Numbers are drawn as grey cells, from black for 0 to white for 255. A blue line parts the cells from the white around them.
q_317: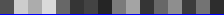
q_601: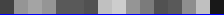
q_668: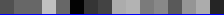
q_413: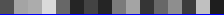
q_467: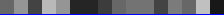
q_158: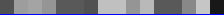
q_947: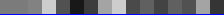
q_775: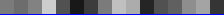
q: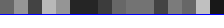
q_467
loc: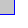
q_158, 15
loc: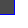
q_947, 10
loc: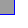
q_158, 2
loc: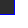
q_317, 16
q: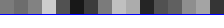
q_775
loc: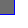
q_775, 2

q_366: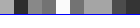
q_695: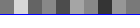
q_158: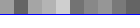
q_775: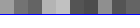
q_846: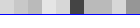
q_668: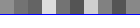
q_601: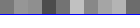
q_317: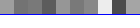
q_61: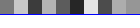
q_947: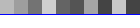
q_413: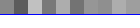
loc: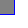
q_668, 8
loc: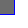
q_601, 10

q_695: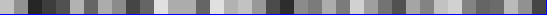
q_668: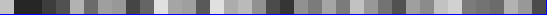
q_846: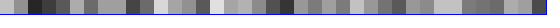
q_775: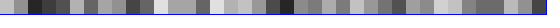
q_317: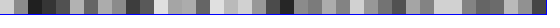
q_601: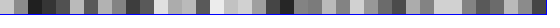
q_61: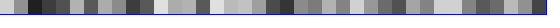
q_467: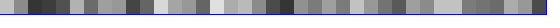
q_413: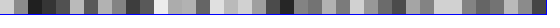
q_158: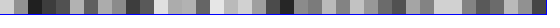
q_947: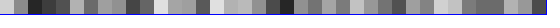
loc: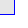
q_158, 16
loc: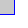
q_601, 1
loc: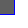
q_158, 7
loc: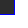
q_695, 21

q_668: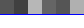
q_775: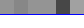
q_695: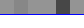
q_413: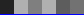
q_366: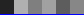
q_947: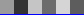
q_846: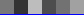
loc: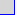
q_947, 5
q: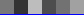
q_846
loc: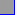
q_947, 1

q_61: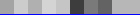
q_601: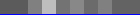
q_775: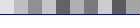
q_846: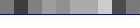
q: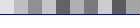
q_775
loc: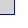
q_61, 4
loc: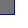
q_601, 5
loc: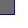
q_601, 7

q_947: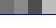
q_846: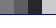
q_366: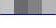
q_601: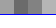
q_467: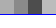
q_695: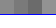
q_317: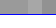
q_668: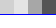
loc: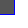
q_668, 4
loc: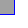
q_601, 1
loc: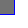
q_947, 1
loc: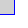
q_668, 1
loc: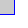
q_846, 4

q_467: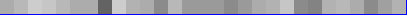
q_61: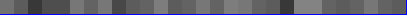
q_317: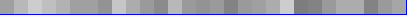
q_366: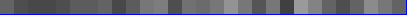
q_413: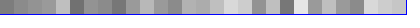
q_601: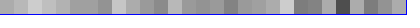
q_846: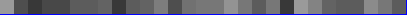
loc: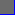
q_366, 15
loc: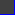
q_366, 21
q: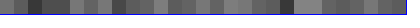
q_61
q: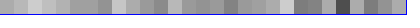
q_601
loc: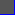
q_366, 19
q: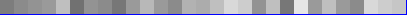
q_413
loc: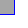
q_317, 29

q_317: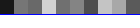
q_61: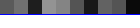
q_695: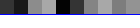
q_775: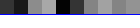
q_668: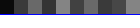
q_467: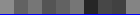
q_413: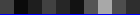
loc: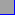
q_775, 8
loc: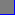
q_695, 9
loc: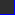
q_413, 10
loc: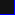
q_413, 6

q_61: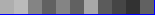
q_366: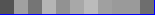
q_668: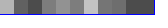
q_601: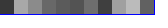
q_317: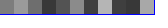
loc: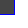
q_61, 9
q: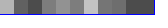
q_668
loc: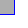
q_61, 1
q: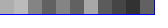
q_61
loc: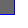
q_601, 4

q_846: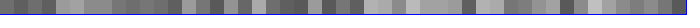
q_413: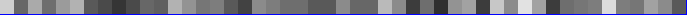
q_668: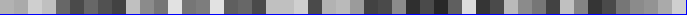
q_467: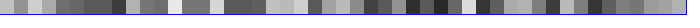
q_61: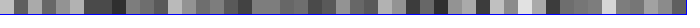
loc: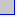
q_413, 36
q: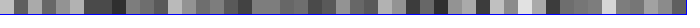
q_61
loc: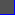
q_668, 8
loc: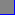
q_668, 42

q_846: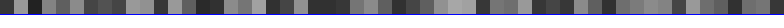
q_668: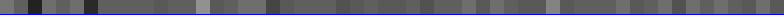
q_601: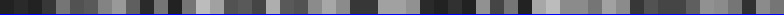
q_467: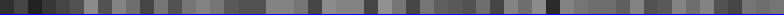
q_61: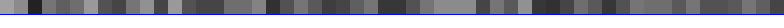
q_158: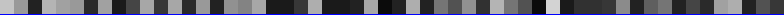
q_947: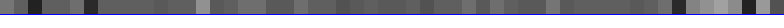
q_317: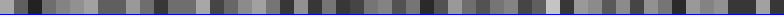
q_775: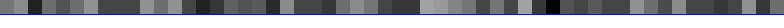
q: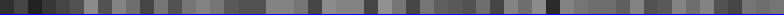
q_467
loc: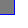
q_846, 46
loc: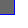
q_317, 17
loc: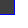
q_61, 24
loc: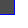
q_775, 48

